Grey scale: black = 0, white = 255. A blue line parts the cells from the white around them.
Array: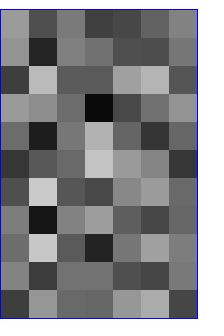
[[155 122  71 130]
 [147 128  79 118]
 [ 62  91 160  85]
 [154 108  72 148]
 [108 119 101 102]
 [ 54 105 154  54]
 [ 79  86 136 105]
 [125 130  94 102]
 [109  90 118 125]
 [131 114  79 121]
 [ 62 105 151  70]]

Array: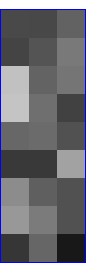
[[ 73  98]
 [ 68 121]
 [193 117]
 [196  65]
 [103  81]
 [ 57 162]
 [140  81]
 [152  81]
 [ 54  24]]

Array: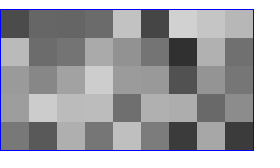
[[ 75 101 194 209 183]
 [186 116 146  48 112]
 [154 162 155  81 118]
 [157 187 111 173 140]
 [120 175 191  59  59]]

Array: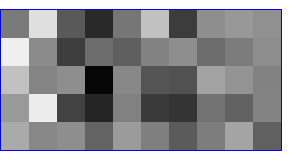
[[122  89 118  60 152]
 [239  62  95 142 124]
 [193 142 136  81 147]
 [153  66 129  52  98]
 [170 142 155  91 164]]

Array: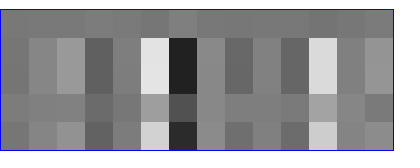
[[120 121 122 127 119 120 119]
 [118 153 126  33 104 102 128]
 [117 153 125  33 103 102 128]
 [124 129 119  81 126 122 134]
 [118 146 124  43 111 108 132]]

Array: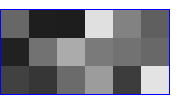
[[103  29 130]
 [ 33 171 114]
 [ 65 107  60]]

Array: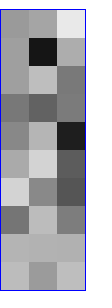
[[154 233]
 [159 173]
 [159 121]
 [120 123]
 [136  30]
 [170  92]
 [211  85]
 [117 125]
 [180 177]
 [188 190]]
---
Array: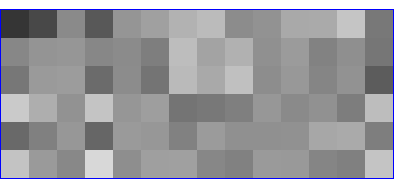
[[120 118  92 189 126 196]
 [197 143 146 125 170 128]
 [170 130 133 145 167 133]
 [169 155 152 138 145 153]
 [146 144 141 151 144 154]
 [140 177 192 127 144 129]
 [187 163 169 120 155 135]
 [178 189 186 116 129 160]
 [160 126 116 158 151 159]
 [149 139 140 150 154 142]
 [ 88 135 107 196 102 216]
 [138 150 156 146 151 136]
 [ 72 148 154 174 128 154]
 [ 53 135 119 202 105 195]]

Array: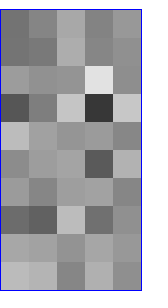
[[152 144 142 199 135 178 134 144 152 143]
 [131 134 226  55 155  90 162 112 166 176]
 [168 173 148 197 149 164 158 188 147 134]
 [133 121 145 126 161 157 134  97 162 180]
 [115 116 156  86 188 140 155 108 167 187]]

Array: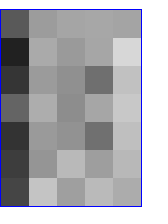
[[164 215 193 200 191 184 172]
 [167 166 111 166 112 158 186]
 [165 154 144 141 146 185 159]
 [156 170 155 173 154 149 196]
 [ 89  33  53 100  51  61  69]]

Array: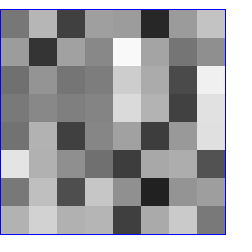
[[195 143 240 225 224  82 158 121]
 [155 117  74  65 153 173 148 202]
 [ 39 164 171 179  61 168  33 170]
 [156 249 205 218 161  61 144  63]
 [159 136 125 132 134 112 198 181]
 [ 64 161 117 127  64 143  78 177]
 [182  52 148 136 178 177 191 210]
 [119 156 112 121 114 228 120 178]]

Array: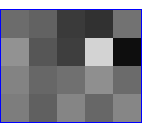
[[114  14 107 134]
 [ 49 211 143 103]
 [ 58  62 112 133]
 [ 98  86 103  96]
 [108 146 131 125]]

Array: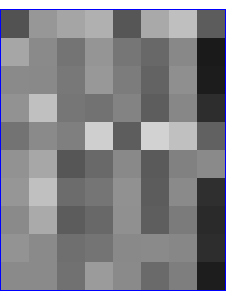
[[ 92  26  28  45  97 138  47  42  45  29]
 [191 136 143 135 192 129 138 123 135 126]
 [169 104  99  93 210  90  92  94 138 106]
 [ 86 118 124 131  93 137 145 144 137 138]
 [176 149 152 114 207 105 117 104 116 155]
 [165 116 120 118 127  86 108  92 111 113]
 [151 138 137 192 138 167 192 170 138 138]
 [ 82 166 138 146 115 146 150 138 147 138]]

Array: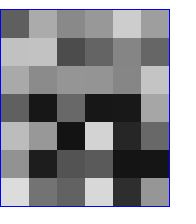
[[158 102 196 166 104  21 150]
 [205 133 134  24  38  20  46]
 [152 100 148  23 211  90 216]
 [137  76 149 104  19  83  98]
 [171 194 139  23 152  29 115]
 [ 95 193 169  96 188 146 220]]
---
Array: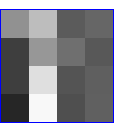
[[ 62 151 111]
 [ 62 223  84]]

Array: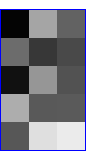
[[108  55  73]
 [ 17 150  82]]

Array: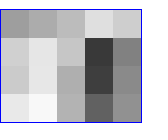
[[208 230 198]
 [203 231 175]]

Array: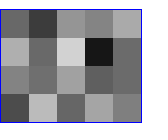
[[175 105 210]
 [131 111 161]]

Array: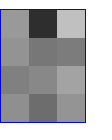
[[147 119 124]
 [128 136 163]]

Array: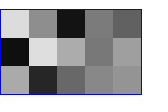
[[ 15 222 172]
 [170  38 104]]
